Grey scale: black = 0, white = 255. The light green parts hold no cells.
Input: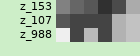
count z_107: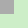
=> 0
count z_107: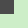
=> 0
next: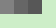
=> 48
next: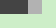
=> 194

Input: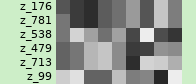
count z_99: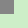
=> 1
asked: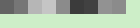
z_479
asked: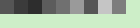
z_176

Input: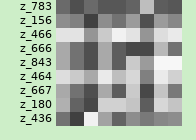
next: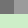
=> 79
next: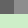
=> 121
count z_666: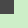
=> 2
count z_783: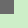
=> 2
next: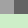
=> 141

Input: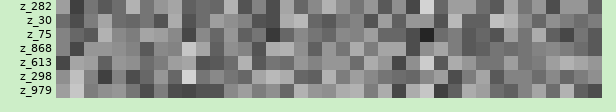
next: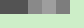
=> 143
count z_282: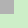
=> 3
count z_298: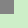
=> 4
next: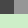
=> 150
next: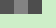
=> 165

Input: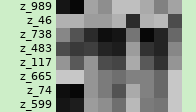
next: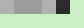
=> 177
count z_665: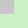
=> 3
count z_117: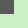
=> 2
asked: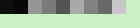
z_74
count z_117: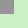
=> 3
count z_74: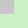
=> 1
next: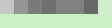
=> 199

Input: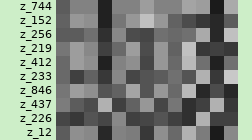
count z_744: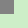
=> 6
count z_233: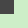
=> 1
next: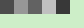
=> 64
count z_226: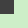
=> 4

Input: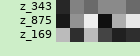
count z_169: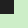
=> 1
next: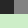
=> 106
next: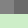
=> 138
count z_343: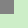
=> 1
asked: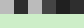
z_169
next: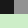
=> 238
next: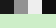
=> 173

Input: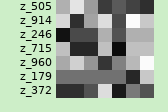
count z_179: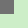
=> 5
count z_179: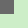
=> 0
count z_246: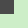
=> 2
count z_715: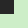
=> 2
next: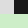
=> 121

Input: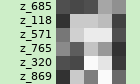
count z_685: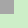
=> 1
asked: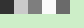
z_869
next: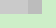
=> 65
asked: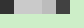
z_118
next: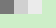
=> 235

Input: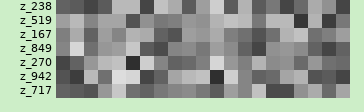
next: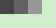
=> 185
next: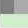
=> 98
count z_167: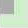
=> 3
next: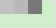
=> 185
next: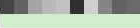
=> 165
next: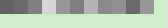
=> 112
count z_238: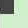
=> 4

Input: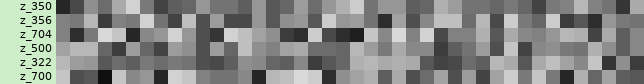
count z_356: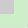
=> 3
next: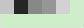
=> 150

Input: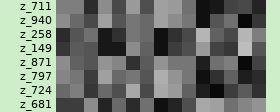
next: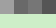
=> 174
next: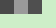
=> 160
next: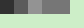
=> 30
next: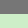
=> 30
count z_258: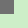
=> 1

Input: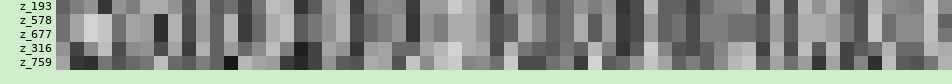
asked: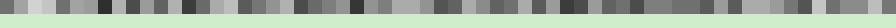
z_677
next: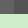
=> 183

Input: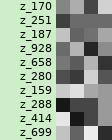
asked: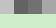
z_187
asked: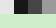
z_414
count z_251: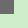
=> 3
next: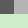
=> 51
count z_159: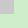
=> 1

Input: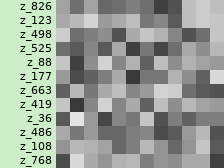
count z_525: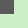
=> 2
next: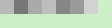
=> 204
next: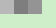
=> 142
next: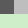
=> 204

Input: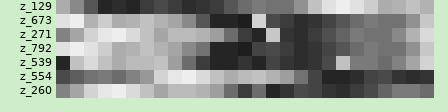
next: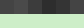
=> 86
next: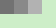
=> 218
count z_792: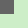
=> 0
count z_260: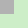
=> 1
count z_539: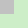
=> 4

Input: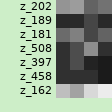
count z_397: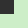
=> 1
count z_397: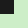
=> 1
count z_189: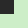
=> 3
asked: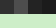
z_397
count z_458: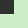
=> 3
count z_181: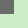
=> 1

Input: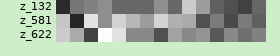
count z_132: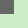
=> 5
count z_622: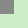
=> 4

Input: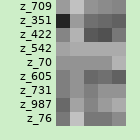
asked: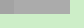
z_542
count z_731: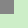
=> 0
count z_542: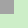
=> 1
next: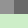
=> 112
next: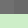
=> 97
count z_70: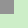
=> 4

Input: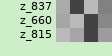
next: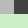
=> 136
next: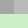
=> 67

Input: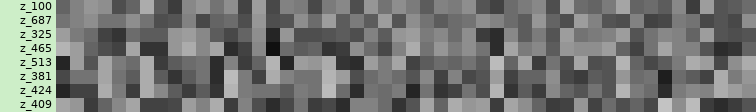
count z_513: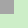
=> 4
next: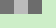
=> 44
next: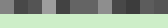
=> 150
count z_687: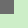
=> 4
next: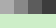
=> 92
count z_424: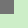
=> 7

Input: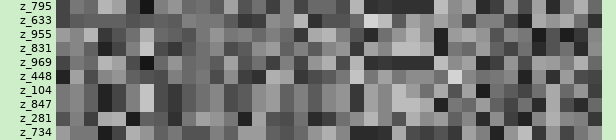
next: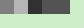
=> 105
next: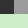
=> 76
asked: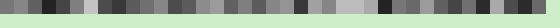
z_847

